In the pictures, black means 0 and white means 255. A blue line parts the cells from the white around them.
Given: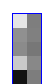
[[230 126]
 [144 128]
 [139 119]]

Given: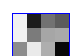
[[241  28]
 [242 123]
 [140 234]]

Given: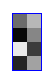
[[108 183]
 [  8 134]
 [234  59]]

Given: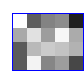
[[254  94]
 [169 225]
 [ 90 185]]

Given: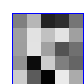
[[127 182]
 [159 226]
 [158 227]]

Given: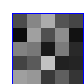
[[ 76 134]
 [ 12 160]
 [130 120]]
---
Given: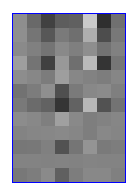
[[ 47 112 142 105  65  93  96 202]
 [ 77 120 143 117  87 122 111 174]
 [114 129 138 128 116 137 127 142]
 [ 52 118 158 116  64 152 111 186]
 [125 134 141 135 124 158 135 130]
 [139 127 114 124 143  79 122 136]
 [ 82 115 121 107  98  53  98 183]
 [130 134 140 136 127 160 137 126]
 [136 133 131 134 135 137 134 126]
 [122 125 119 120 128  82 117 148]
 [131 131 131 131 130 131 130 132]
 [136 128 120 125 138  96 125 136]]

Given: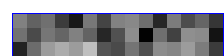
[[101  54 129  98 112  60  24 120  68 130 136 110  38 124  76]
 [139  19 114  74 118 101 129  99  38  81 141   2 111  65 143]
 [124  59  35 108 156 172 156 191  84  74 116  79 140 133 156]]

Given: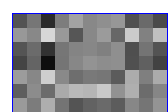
[[106  74  83 118  43 125 163 136 143 151  80]
 [129 192 152 136 215 153  86 136 155 103 203]
 [116  83  84 107  50 118 132 135 128 143  79]
 [ 96  66  68 100  14 117 135 147 141 143  80]
 [127 171 156 135 206 137 110 121 118  91 172]
 [108 134  94 140 108 170 185 181 201 146 175]
 [117 148 154 124 174 116  84  98 106  92 135]]

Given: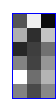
[[240  12  84]
 [ 46 196 175]
 [ 62 113  38]
 [ 66 150 131]
 [110 180 255]
 [ 73 136 130]]

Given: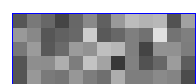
[[ 82 161  86 121 103  69 103 137  96 153 188 179 184]
 [115 127 153 136  86  97 104 205  89 103 127 113 224]
 [145 125 120 155  88 106 155 146 191 183 127  68 146]
 [156  93  84 142 141 174 125 195 163  56 129  82 103]
 [132  75  84 152 122 117 151 125 111 173 126 126 138]]

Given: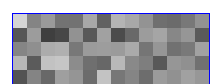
[[120 146 213 132 154 115 114 168  97 180 168 147 111 107]
 [150  90  86 156  63  71 146  88 161  76 105 156 165 135]
 [121 162 133 143 172 176 120 155 157 155 170 117 150 113]
 [144 113 183  91 194 198 140 111 103 184 137 126  88 150]
 [161 151  83 132 104 159 149 108 195 119 133 109 155 145]]
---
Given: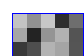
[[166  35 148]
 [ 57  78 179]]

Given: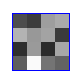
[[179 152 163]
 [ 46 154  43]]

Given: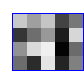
[[ 53 110 152]
 [146 218 239]]

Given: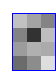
[[131  50 190]
 [156 176 171]]

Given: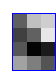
[[ 64  97 231]
 [ 86   4  27]]

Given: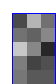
[[114  98 136]
 [200 135  39]]
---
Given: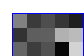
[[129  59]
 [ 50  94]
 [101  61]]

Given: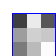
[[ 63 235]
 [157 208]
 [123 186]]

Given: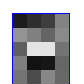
[[ 27  46]
 [147 128]
 [ 95 228]]

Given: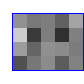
[[145 120]
 [205  58]
 [156 101]]

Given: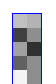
[[192 179]
 [ 64 142]
 [161  48]]

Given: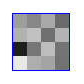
[[158 135]
 [177 192]
 [ 30 119]]

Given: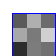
[[ 90 175]
 [168 122]
 [ 44 124]]

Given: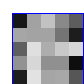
[[ 23 162]
 [166 163]
 [ 95 223]]
